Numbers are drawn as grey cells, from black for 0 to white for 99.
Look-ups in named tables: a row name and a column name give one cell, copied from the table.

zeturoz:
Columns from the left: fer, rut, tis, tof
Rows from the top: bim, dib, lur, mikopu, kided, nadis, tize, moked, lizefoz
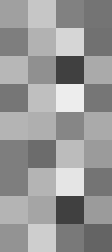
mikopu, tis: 92
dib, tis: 83
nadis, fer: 49
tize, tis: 89
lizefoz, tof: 39
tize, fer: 49
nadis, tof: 60
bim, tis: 50
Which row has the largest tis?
mikopu

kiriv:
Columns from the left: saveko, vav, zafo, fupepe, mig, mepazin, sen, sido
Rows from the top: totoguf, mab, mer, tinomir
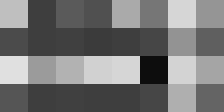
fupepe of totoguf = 31
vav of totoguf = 24
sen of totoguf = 83
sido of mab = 37
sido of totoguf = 58
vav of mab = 24
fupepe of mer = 81
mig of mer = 83
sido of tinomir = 39
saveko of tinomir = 33
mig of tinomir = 24
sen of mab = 57
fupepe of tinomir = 24
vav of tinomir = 24
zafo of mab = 25
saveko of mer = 87
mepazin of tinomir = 27
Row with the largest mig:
mer

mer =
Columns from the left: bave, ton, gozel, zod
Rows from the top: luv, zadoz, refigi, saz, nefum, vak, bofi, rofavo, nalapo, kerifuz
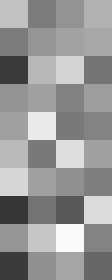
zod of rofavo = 85
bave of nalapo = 58
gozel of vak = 86
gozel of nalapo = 97
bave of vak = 72
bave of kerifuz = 23
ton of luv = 48
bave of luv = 75
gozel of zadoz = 63
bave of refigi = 23

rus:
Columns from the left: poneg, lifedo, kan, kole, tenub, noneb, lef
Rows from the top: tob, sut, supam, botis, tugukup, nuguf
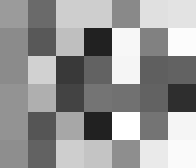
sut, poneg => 54
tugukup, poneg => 57
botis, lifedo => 68
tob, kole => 80
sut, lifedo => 34
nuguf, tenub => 55
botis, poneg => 57
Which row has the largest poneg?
tob

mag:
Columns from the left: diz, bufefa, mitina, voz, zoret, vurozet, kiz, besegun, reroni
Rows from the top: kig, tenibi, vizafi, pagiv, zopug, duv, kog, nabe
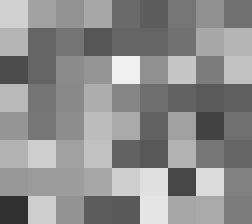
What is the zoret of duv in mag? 38
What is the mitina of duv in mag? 62
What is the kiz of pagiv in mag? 38
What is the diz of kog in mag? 59
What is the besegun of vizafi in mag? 48
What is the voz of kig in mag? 65
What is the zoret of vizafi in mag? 93
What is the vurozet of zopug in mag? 38
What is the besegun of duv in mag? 46
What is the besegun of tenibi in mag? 65
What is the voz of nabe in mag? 36
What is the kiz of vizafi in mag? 77
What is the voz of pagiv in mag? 67
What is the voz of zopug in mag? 73
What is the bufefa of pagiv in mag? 45
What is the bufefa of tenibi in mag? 39
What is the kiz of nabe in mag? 65
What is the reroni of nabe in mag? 48
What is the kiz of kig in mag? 46
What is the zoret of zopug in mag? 66

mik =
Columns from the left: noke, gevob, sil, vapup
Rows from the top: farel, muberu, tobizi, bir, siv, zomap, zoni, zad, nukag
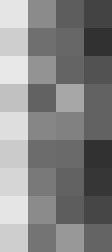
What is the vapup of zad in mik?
27
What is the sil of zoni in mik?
38
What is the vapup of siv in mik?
38
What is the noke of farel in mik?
89
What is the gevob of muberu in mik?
43
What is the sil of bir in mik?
65
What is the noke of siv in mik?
86
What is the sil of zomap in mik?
41
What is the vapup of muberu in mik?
19
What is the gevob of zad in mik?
54
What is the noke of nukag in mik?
80
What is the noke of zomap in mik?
79
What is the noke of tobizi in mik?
90
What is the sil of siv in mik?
50
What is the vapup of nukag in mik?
39
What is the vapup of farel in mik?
26
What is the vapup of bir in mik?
38
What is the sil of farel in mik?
36

